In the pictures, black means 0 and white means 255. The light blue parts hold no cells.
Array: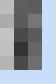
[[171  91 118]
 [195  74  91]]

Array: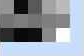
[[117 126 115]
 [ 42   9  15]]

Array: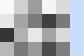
[[230 164 123]
 [ 53 177 232]]

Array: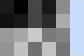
[[ 17  23  68]
 [154 167 201]]

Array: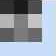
[[181 127 195]
 [ 93 123 105]]

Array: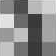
[[225 106  58]
 [152 193  64]]

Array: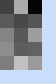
[[ 90  72  85]
 [132  88 157]]
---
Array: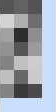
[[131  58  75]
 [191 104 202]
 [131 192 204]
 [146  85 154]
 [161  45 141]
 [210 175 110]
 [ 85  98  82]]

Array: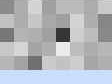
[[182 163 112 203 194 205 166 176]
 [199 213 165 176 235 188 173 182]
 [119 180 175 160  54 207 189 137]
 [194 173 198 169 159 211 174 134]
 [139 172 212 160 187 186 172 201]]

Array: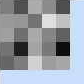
[[102 124 209 157 166]
 [115  31 164 120  13]
 [159 111 169 133  96]
 [153 150 115 222 192]
 [125  80 171 140  78]]

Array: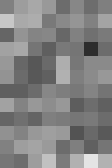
[[118 109 157 193 123 177 228 178]
 [129 158 164 154 108 127  96 117]
 [145 131 152 159 154  83 105  89]
 [101 112 100 127 123 118 122 108]
 [162 131 152 141 152  93 109  96]
 [ 95  95 108 135 126 120 132 116]
 [147 107  88  96 177 127 139 152]
 [152 103  87 106 174 119 138 138]
 [162 168 117  95 121 117  45 108]
 [101 148 132 135 103 129 112 122]
 [199 169 173 121 137 149 129 164]
 [128 157 168 153 108 135 109 127]]

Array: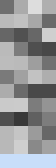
[[184 207 137 162]
 [184 197 155 103]
 [ 79  56  96 125]
 [202 203 124 148]
 [172 107  73  73]
 [122 161 194 174]
 [188 186 158 113]
 [186 124  79  72]
 [102  81 103 207]
 [186 193 168 106]
 [111 171 221 175]]

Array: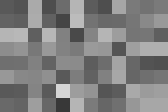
[[105 100 158 103  56 181 123 102 112 151 167 167]
 [ 89  91 132  90 213 157 148  85  92 169 155 159]
 [152 136 134 144  89 125  97 129 167 102 111 117]
 [111 112 129  99 140 139  93 109 164 103  83  80]
 [141 148 120 153 130 122 154 151  84 159 175 175]
 [181 184  95 183 129  73 132 181 157 117 118  95]
 [ 99  95 172  97  69 188 115 105 106 118 137 153]
 [ 89  83 170  78 108 181  92  78 166 122 114 122]]
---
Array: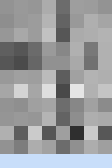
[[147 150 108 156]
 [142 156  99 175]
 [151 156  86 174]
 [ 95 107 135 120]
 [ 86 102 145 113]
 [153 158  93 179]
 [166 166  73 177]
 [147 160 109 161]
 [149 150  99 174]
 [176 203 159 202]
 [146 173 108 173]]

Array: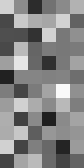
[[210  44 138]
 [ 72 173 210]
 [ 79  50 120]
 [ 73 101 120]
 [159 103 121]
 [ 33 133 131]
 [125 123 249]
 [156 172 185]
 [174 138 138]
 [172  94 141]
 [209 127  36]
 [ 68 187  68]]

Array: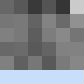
[[103  57  53]
 [118  99 106]
 [128  93 137]
 [104  89 129]
 [128 119 122]]

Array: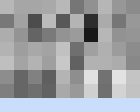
[[183 166 184 145 151]
 [120  76  88  45 118]
 [173 100 147  24 146]
 [179 168 193 160 156]
 [191 179 200 178 172]
 [141 129 180 225 226]
 [127 111 169 208 211]]

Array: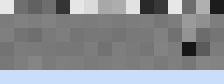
[[231  97  52 218 173  41 231 176]
 [124 126 124 124 123 126 125 144]
 [127 111 126 120 116 121 113 108]
 [115 122 119 125 126 118 125  91]
 [120 133 127 123 127 127 127 133]]

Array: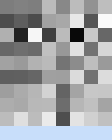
[[125 126 136 146]
 [ 77  76 168  86]
 [176 246 187 201]
 [103 106 152 114]
 [162 178 116 190]
 [ 95 102 159 114]
 [158 182 100 199]
 [173 184 109 192]
 [188 188  78 208]]

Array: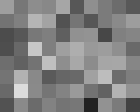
[[158 141 166 143 108]
 [115 181  82  86 138]
 [ 76 120  95 147 128]
 [ 78 199 159 153 143]
 [110 115 142 140 167]
 [116 137 102 161 108]
 [105 138 131 114 179]
 [ 82 107 116  34 123]]
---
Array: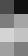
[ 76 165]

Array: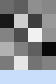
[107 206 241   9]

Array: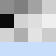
[141 211 227]

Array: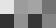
[228 146]

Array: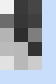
[241  55 126]

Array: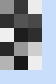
[146  84  46]

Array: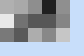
[176 114 173]
